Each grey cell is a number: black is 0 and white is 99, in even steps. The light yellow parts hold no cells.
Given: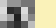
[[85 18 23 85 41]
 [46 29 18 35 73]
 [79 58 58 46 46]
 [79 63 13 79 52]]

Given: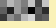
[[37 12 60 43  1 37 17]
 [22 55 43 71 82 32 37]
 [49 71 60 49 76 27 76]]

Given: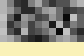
[[70 21 38 54 26 43 54 10 70 21 49 38]
 [75 32 16 70 26 32 43 59  4 75 32 16]
 [75 38 10 59 49 26 32 59 43  4 75 38]
 [70 49 21 16 49 65 38 21 32 32 59 70]
 [70 59 38 16 16 38 59 65 43 21 26 32]
 [70 65 49 26 16 10 21 43 59 65 54 32]]

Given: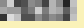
[[65 60 60 37 48 80 48 70 65 37 70]
 [54 80 26 31 54 48 26 70 54 14 75]
 [20 85 75 31 31 54 42 54 48 26 75]]

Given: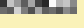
[[42 36 81 48 31 64 36 42 31 53 42]
 [21 76 59 36 64 26 15 97 70 76 53]]

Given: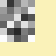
[[81 21 48 71 60]
 [81 27 15 48 38]
 [60 43 65 54 92]
 [54 54 87 21 33]
 [98 76 33 43 98]
 [38 92 48 87 65]]
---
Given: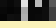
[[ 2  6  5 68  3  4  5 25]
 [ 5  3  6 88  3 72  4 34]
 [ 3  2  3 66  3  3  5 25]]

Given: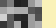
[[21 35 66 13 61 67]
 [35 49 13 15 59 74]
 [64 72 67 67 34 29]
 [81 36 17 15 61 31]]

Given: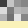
[[69 44 88 52]
 [24 77 58 52]
 [85 48 71 68]]

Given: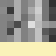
[[51 54 67 50 57 75 46 20]
 [51 50 67 50 57 75 46 19]
 [54 22 67 50 66 80 46 27]
 [51 50 67 44 57 75 46 25]
 [51 44 29 50 86 72 61 56]
 [51 27 67 50 57 75 35 27]]

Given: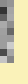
[[76 52]
 [54 58]
 [20 64]
 [38 66]
 [66 55]
 [62 40]
 [61 60]
 [61 79]
 [29 64]]

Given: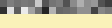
[[19 87 36 91 63 44 14 69 40 42 44 56 56 26 52 47]
 [38 49 44 47 45 78 33 45 48 32 54 68 55 59 32 24]]
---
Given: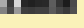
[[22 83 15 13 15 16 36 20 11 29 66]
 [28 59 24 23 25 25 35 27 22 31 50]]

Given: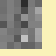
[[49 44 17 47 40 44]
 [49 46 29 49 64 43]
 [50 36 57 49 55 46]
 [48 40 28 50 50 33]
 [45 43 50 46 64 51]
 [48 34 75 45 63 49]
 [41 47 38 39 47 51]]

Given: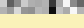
[[37 54 79 68 66 69 22 66 95 54 40 80]
 [60 84 58 56 71 68  5 75 66 96 70 69]]

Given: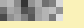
[[72 54 20 57 68 43 50 84 67]
 [65 60 32 38 63 70 74 57 43]
 [56 64 50 34 64 70 48 87 29]]

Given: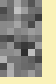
[[44 65 48 33 51 54]
 [42 75 61 44 42 29]
 [42 53 40 39 23 38]
 [54 64 48 29 57 53]
 [60 51 54 61 57 53]
 [27 45 40 50 45 32]
 [57 30 22 26 62 44]
 [54 58 18 74 38 54]
 [46 46 42 37 27 69]
 [66 45 41 40 49 28]
 [68 46 49 60 46 47]]

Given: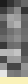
[[20 31 40 11]
 [39 53 20 24]
 [64 61 41 46]
 [61 69 39 32]
 [44 50 42 35]
 [49 55 44 42]
 [42 44 30 22]
 [71 76 31 72]
 [60 61 39 29]
 [27 27 57 61]
 [48 46 54 89]]

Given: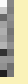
[[52 97]
 [49 78]
 [55 40]
 [52 63]
 [45 68]
 [49 63]
 [56 70]
 [43 19]
 [58 59]
 [43 56]
 [46 12]]

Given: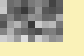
[[42 46 33 47 52 45 26 37 75]
 [40 33 22 39 58 34 31 35 78]
 [51 37 42 57 53 40 41 65 41]
 [61 70 51 22 79 68 72 46 33]
 [68 47 41 35 30 47 49 39 51]
 [74 60 85 48 80 68 55 59 80]]
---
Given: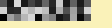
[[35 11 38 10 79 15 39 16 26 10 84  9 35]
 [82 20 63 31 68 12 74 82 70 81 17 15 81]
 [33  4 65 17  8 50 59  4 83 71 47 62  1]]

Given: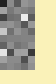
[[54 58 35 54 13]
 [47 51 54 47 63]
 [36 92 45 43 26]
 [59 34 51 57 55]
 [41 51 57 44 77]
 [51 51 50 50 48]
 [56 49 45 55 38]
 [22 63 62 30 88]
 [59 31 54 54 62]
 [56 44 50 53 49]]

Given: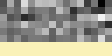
[[33  1 46 23 74 59 44 60 74 72 74 56 85 37 66 31]
 [44 20 22 40 36 18 56 73 40 49 48 40 66 40 49 36]
 [77 94 71 65 68 32 44 46 41 52 41 25 16 38 32 61]
 [17 38 55 49 55 54 66 44 75 50 54 56 76 55 48 56]
 [64 52 37 29 61 39 53 70 38 72 60 48 48 42 38 47]
 [46 84 45 55 72 44 47 46 37 45 47 47 39 55 41 57]]

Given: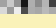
[[25 70 54 68  8 57 78 63]
 [66 72 65 67 29 92 60 84]]

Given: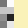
[[98 46]
 [77 77]
 [14 56]
 [90 49]]

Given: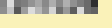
[[18 41 48 56 68 53 67 53 65 57 49 46 85 52]
 [38 42 84 36 59 43 82 57 71 85 61 34 76 55]]

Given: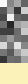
[[39 65 52 98]
 [80 21 60 34]
 [35 39 93 28]
 [70 63 15 43]
 [78 42 24 25]
 [41 44 60 47]
 [52 88 47 84]
 [78 62 35 46]
 [63 41 43 21]]

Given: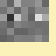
[[40 58 51 50 69 39 53]
 [53 53 42 54 40 56 45]
 [66 86 38 53 78 19 61]
 [44 43 45 47 51 37 45]
 [44 46 43 39 39 53 42]
 [47 55 48 48 49 41 38]]

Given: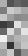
[[34 39 32 68]
 [64 73 79 48]
 [55 53 61 77]
 [68 87 30 23]
 [88 61 85 40]
 [73 70 61 93]
 [76 64 20 73]
 [55 34 77 63]]
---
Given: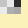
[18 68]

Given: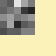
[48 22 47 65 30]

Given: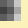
[77 34 36]

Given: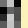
[ 3 39 16]

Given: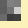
[48 44 41]

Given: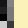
[51 13]
